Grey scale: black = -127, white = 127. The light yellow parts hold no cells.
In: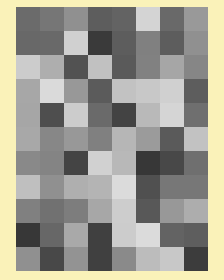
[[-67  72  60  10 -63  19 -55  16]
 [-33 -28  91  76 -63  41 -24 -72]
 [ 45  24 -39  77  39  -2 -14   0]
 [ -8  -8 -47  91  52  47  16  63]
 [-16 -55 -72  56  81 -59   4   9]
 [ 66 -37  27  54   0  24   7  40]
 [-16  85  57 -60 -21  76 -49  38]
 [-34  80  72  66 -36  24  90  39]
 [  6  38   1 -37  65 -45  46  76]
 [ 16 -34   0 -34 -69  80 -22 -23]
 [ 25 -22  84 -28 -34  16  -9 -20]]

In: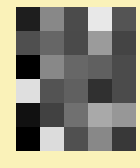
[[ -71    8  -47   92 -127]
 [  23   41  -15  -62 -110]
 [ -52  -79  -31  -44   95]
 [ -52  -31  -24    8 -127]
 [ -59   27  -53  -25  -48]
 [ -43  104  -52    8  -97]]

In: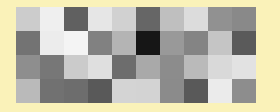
[[  13  107  -38   11   83   84  -38  -18  -14   58]
 [  98   89   58   12   41  -18   95   75   -8   14]
 [ -37   69    4   25 -105   52    1  116  108  -12]
 [   9   17   92   63  -25   81  102  -31  111   76]]

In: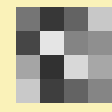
[[  5 -28 -65  73]
 [ 39  88 -78  37]
 [ 15   4 101 -57]
 [ 72 -28 -72 -10]]

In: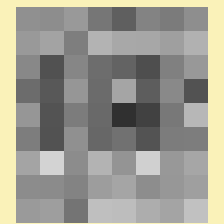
[[ 65  36  45  61  63 -11  30  26]
 [ 31  23  13  37  29   3  11  12]
 [ 38  24  80  20  51  12  83  36]
 [ -2  -3 -44 -14 -24  16 -45  -2]
 [ 55  -7 -62 -79 -22  -3 -44  22]
 [-45   9 -34  37 -20  22 -39 -19]
 [ 24   0 -49 -28 -18   6 -46   8]
 [ 49  31  39  40  51  -1  35  25]
 [ 14  -4   3 -32  -9  25  13  16]]

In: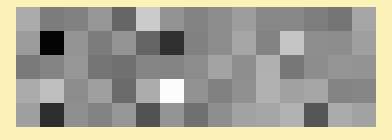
[[  34   43  -42   50   37   34   14  -15   20  -45   22    3   15  -82
    31]
 [   6    4   37   33   49   16    1   18  124   44  -20   31   12   62
    42]
 [  19   21   13   -8   48   14   35   12    4    5  -15  -10   22    4
    -5]
 [  31   12   14   69    3   38   12    1  -79  -27   20   -3   20 -123
    27]
 [  37  -10   -2    7    7   29   12    3   19   75  -25   22    1   -3
    43]]
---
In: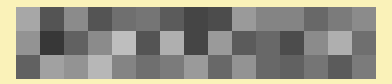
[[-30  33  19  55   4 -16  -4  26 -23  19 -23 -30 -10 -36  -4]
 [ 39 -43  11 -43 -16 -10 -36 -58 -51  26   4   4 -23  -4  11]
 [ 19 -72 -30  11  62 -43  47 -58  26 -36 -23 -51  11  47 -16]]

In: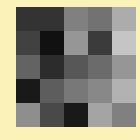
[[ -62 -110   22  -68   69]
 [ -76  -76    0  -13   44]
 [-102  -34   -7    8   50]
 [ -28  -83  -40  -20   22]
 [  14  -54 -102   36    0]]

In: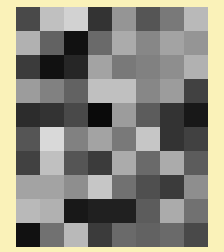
[[ -54   64   82  -76   21  -42   -6   57]
 [-110  -14   57  -68  -21  -29  -21  -54]
 [  35   35   14   70  -14  -48  -68   14]
 [ -42   89    1   35   -6   70  -76  -62]
 [  28    1  -29   64   64    7   28  -62]
 [ -62   64  -42  -68   43  -21   43  -35]
 [ -83  -76  -54 -117   28  -35  -76 -103]
 [ -68 -110  -89   35   -6    1   14   49]
 [  57   49 -103  -95  -95  -35   43  -14]
 [  49  -29 -110  -21   43    7   35   21]]

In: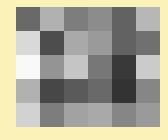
[[121  20  69  -8 -70  75]
 [ 89 -50  41  26 -29 -15]
 [ 82  -2  34  41   6  26]
 [-22  49  -2  12 -29  55]
 [ 49 -56 -37 -22 -76   6]]

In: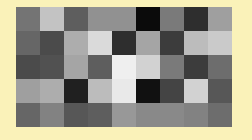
[[ -25  -52   45   90  -81   37  -67   60   74]
 [ -52  -46   37  -33  111   82   -5  -67  -18]
 [ -11   67  -33   17   17 -116   -5  -81   31]
 [ -25    2  -40  -33   24    9    9    2  -18]
 [  31   45  -95   60  105 -110  -59   82  -40]]

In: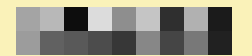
[[  28  -30  -38  -51  -72    7  -58   -7  -94]
 [  36   56 -114   92   14   69  -80   49 -100]]

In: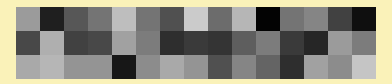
[[  41   54   20   20 -104   12   41   20  -47    5  -27  -81   33   12
    69]
 [  27  -96  -40  -11   62  -11  -47   75  -19   54 -124  -11    5  -62
  -112]
 [ -55   47  -62  -55   33   -3  -81  -69  -75  -33   -3  -69  -89   27
    -3]]
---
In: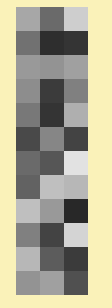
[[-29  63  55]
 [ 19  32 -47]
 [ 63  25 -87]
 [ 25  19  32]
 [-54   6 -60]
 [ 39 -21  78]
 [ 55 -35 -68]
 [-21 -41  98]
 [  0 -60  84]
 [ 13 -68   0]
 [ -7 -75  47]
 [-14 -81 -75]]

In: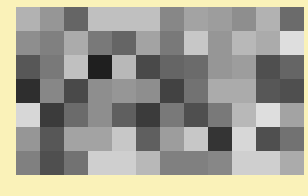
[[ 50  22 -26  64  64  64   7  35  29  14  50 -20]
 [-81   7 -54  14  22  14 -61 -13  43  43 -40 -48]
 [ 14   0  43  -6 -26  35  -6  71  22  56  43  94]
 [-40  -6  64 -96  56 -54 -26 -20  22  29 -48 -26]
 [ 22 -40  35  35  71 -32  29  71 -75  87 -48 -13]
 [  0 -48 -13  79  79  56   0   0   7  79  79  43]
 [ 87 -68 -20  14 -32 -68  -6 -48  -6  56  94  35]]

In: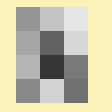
[[  8  82 -14]
 [ 22  68 101]
 [ 38 -29  88]
 [ 53 -73  -6]]

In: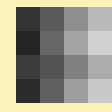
[[-91 -25  37  81]
 [-83 -31  30  73]
 [-75 -37  14  58]
 [-67 -44   0  44]]

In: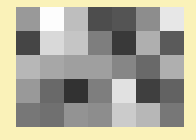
[[ 25 125  62 -50 -43  13 103]
 [-58  89  69  -1 -70  47 -37]
 [ 55  39  31  31   6 -22  47]
 [ -8 -15  19  13  75  55  -8]
 [ 25 -22 -77  -1  97 -64 -29]]

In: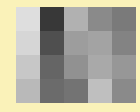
[[ 57 -20 -12  63  10]
 [ 71 -26  17  41  23]
 [ 86 -48  29  35   3]
 [ 94 -71  49  10  -5]]

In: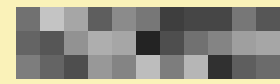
[[-14  68  38 -33  11  -8 -65 -57 -57  -8 -41]
 [ -2 -27 -49  24   4  61  -2  54 -79 -33 -20]
 [-27 -41  18  46  38 -92 -49 -14   4  31  38]]
